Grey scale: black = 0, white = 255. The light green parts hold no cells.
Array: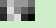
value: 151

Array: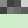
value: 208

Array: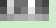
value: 112

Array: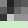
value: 90

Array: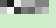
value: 176

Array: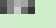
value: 164
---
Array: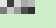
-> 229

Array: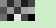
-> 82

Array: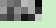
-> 159

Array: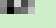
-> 141

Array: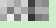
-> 193

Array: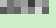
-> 186

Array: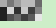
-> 32
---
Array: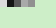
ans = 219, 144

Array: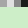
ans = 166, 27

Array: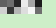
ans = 96, 110

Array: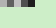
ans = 178, 29

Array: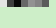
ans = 227, 91

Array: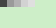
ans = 67, 223

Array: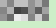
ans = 178, 120

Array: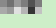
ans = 137, 194
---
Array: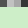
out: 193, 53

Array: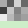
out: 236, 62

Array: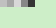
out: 216, 52

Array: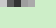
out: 201, 51

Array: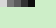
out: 215, 12

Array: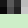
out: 199, 7

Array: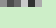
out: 202, 49
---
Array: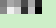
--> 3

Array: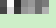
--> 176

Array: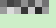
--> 155

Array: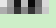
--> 201

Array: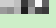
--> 57

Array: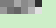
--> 225

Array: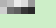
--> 40
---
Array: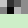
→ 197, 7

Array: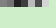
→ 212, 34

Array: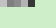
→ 194, 55

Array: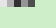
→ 229, 50

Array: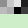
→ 227, 2

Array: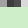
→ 217, 61

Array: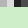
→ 220, 35

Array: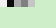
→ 241, 11

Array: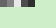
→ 232, 46

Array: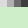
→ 219, 62
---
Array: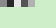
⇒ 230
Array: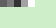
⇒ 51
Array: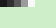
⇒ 89
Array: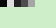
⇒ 35
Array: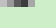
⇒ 90
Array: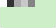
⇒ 171
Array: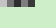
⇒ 45
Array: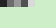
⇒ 152
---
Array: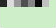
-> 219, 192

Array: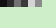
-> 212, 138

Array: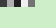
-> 239, 176

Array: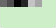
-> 195, 165

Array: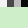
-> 243, 188

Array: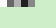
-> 249, 178

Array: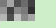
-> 195, 181

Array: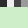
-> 239, 154

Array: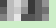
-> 230, 215
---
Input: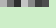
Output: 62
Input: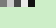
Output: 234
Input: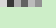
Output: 187
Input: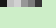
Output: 123
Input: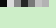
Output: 194
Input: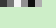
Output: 15
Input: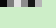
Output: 23
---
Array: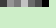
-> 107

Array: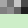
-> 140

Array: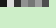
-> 118

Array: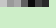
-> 11

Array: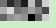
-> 1

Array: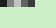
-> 194

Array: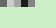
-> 164
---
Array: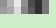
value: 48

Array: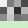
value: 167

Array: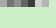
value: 209

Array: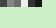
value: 52

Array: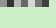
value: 117

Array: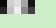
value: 165

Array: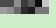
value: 13

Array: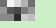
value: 178
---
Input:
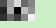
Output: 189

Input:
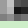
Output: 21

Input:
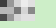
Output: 212

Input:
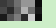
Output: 111

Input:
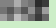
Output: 73

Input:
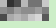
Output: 157

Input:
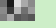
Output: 112
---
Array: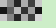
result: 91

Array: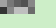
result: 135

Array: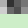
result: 105

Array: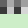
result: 199

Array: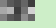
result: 182

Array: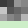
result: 87
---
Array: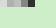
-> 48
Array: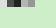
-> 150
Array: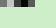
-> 89
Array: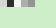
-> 148
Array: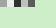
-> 91
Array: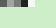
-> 247
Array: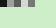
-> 119
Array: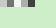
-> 64
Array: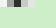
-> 228
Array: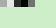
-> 114
